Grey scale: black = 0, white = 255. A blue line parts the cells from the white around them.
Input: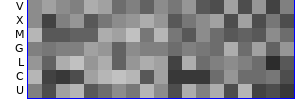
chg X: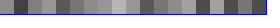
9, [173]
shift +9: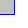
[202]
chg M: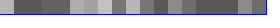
16, [98]
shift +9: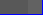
[ 97  97 107]
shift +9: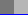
[128 191]

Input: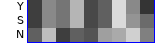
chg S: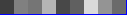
2, [137]
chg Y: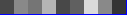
1, [62]
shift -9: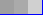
[150 161 199]
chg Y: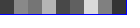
8, [137]
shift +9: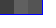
[ 71 105  93]
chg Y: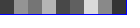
2, [137]
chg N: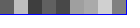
5, [84]

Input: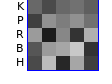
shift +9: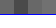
[113  83 113 122]
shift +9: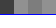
[ 72 154 134 154]
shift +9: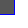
[95]
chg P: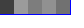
2, [145]
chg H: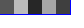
1, [74]

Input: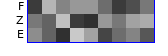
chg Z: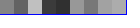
1, [120]
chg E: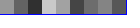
1, [141]
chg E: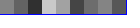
1, [141]
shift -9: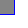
[123]
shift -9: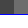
[ 60 100]
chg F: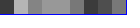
6, [109]
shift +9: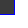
[68]

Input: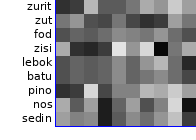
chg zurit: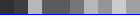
7, [171]
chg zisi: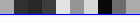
9, [118]
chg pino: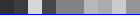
10, [159]
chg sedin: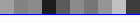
7, [109]
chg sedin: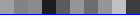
6, [139]

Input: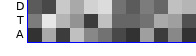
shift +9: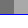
[123 178]
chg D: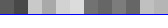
8, [91]

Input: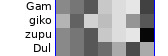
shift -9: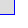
[212]
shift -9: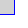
[201]
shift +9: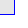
[239]

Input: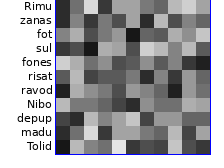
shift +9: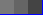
[130 110  77]
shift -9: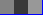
[122  47 143]
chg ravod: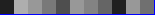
3, [143]
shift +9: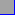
[172]
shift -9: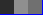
[ 35 134 103]

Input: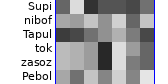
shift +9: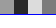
[165  49 229 133]
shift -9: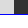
[211  41]
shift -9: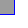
[147]
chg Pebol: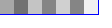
7, [229]
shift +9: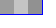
[165 205 154]

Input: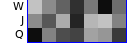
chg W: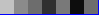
3, [98]
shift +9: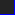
[45]

